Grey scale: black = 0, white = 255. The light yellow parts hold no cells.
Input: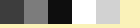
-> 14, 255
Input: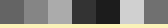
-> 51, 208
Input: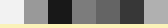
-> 124, 242
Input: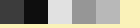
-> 225, 225
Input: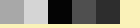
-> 4, 213
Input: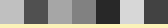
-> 129, 215
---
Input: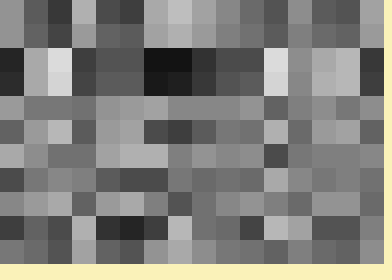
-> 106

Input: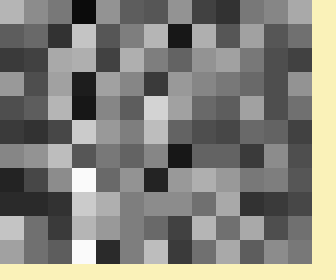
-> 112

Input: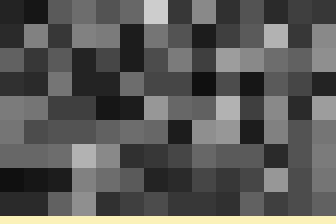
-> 42

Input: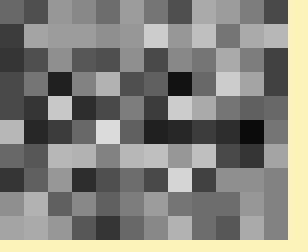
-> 171

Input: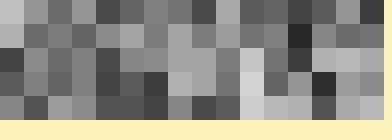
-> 83

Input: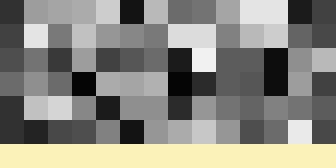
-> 35
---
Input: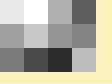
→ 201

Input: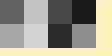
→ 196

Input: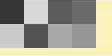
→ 215

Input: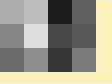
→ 221

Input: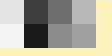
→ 63

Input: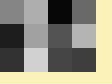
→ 161

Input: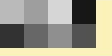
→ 158

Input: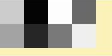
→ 4

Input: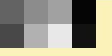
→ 140
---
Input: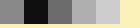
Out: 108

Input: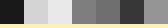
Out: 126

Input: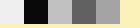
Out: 193

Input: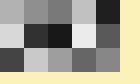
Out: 24

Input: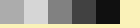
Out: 129

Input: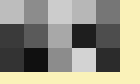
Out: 168

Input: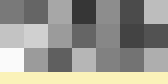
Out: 101

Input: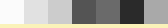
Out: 84

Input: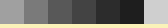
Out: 67

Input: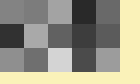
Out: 97
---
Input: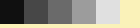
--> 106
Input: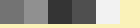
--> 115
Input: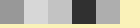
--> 174
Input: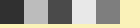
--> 126
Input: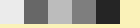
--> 126
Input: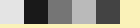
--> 117
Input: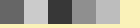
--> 143
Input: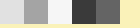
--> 164
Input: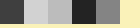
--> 132
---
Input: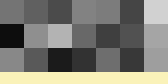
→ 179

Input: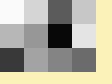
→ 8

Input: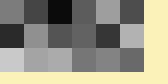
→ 84

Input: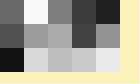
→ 171

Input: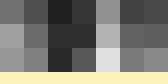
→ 47

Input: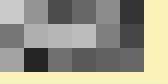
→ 182

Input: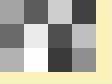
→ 79
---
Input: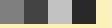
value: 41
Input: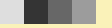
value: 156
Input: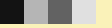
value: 224
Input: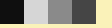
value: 69
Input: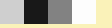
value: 253
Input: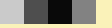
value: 130
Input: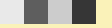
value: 54
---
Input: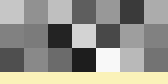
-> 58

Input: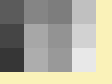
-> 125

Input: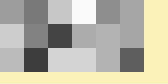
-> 141

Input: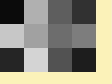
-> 94

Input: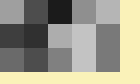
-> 143

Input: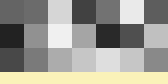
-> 234
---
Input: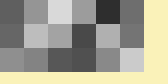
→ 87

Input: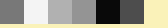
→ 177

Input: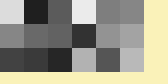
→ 38

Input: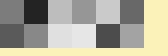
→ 224

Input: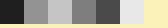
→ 197

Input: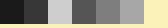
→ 206

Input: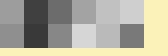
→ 135

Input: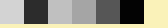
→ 192

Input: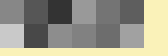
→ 141

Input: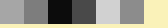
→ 12
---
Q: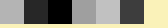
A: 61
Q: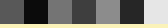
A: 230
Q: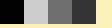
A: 52
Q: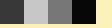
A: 6
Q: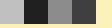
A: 63
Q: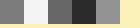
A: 147
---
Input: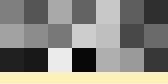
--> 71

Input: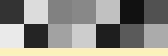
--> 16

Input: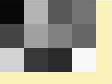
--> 130

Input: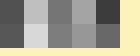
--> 163

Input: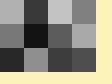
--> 92

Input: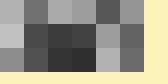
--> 157

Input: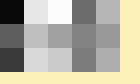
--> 131

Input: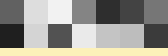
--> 67

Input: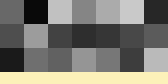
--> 72

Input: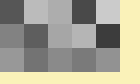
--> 181
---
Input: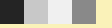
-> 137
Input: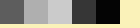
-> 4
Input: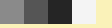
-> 244
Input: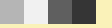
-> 53
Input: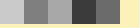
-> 107
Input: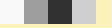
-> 207
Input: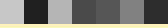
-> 45
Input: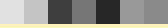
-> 138
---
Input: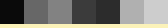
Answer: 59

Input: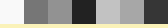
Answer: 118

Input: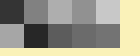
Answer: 92

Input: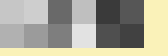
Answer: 79

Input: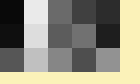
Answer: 30

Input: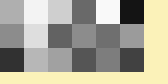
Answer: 65

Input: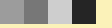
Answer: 156

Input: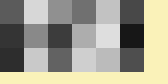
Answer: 52

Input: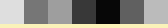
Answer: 96
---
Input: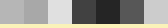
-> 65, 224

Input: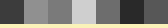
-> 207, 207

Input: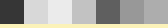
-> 194, 235

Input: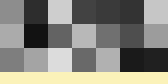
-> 184, 220

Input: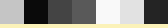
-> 89, 249

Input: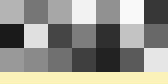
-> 125, 249

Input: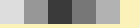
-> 58, 221

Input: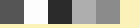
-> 43, 253
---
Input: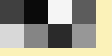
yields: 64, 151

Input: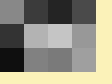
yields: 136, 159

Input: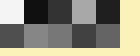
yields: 244, 100

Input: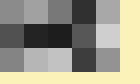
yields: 139, 147

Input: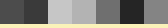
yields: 76, 132

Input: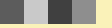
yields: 92, 142

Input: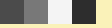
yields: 75, 45
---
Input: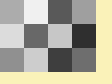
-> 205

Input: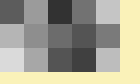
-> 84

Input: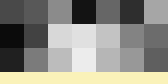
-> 182

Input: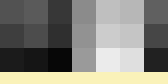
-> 235

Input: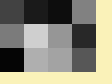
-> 175

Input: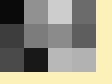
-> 24

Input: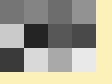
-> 218

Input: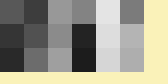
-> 28

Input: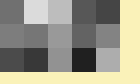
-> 146

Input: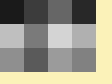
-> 90
